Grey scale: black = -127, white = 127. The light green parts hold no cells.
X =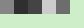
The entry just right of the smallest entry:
-59
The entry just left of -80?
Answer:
5

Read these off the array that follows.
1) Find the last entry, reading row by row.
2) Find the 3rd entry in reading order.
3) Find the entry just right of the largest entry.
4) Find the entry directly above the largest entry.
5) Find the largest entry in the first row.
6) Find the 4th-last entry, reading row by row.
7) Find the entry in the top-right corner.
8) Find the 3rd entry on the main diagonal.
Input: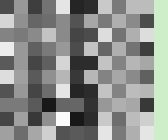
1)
101
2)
-65
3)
-103
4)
-25
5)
101
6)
101
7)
60
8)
10

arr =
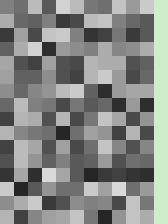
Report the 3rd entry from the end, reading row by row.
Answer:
20
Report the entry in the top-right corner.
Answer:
74
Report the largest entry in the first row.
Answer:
82
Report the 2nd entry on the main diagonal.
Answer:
-23
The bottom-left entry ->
52
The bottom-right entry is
44
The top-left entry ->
0
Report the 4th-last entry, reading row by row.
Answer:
-89
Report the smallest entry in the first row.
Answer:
-38
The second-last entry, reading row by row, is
67
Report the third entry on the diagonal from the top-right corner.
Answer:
-8
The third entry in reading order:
59
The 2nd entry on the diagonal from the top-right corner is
-23

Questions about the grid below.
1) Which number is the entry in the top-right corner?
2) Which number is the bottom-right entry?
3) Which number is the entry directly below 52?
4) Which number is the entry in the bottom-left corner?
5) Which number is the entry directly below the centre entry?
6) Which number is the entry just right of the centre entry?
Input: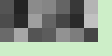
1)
52
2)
-58
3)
65
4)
-21
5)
-35
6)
-58

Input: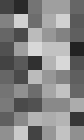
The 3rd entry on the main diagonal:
59
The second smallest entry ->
-86
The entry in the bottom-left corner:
16
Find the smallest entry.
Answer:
-93
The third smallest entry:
-79
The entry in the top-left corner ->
-60
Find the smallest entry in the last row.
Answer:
-60
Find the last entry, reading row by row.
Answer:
16
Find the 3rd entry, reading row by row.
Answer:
-11
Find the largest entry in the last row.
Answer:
74
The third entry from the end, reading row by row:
23
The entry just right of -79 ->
52
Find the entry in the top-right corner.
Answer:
-25
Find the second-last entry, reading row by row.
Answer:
66
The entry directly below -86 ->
81

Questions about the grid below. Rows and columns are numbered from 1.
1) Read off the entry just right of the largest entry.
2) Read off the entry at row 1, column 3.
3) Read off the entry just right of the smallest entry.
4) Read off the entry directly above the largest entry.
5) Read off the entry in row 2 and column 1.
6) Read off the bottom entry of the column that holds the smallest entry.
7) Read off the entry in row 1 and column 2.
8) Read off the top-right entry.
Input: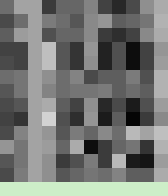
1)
-47
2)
35
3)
-68
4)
43
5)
-53
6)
-33
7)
35
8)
43
